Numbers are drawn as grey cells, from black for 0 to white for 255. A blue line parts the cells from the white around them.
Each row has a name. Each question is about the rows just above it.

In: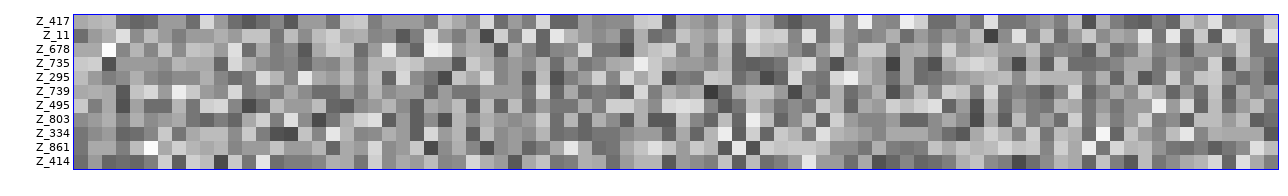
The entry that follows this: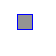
[118]
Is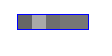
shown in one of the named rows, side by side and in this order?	no
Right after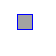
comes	[110]
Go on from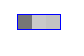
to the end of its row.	[110 134  75 102 215 126 118 215 237 181 155 110 169 110 118 134 155 169
 181 188 140 195 181 181 181 126 175 102 175  89 118 207 126 195 201 140
 110 134  89]
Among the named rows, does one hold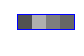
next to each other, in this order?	yes

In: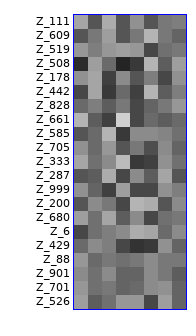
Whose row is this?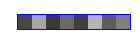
Z_442
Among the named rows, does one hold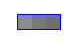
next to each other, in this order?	no
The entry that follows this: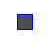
[139]
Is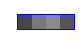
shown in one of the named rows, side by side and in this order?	no
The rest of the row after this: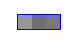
[100 106 139 145 100]
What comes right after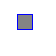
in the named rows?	[112]

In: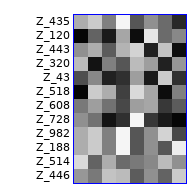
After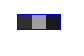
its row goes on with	[203  48]
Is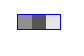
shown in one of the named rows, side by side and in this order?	no
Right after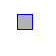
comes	[211]
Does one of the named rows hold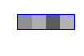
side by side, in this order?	yes
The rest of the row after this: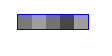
[166  56  92]
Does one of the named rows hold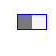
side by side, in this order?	no

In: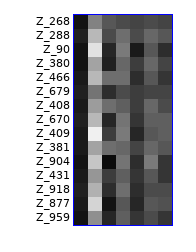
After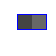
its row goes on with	[87]
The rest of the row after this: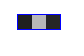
[116  53  95  95]
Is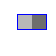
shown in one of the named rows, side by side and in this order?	yes
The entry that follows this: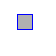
[45]

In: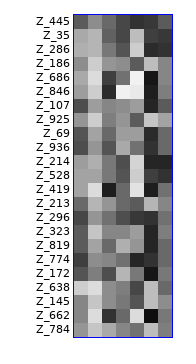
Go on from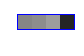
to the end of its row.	[91]
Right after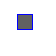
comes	[71]
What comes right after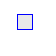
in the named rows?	[30]
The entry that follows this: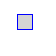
[37]
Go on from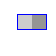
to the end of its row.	[141  91 189 134]

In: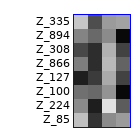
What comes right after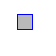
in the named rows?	[99]
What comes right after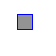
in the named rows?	[9]
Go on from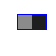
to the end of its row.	[225  92]
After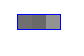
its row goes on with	[9]
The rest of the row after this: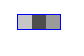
[162]
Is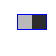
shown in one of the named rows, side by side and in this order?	no
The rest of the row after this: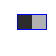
[66]

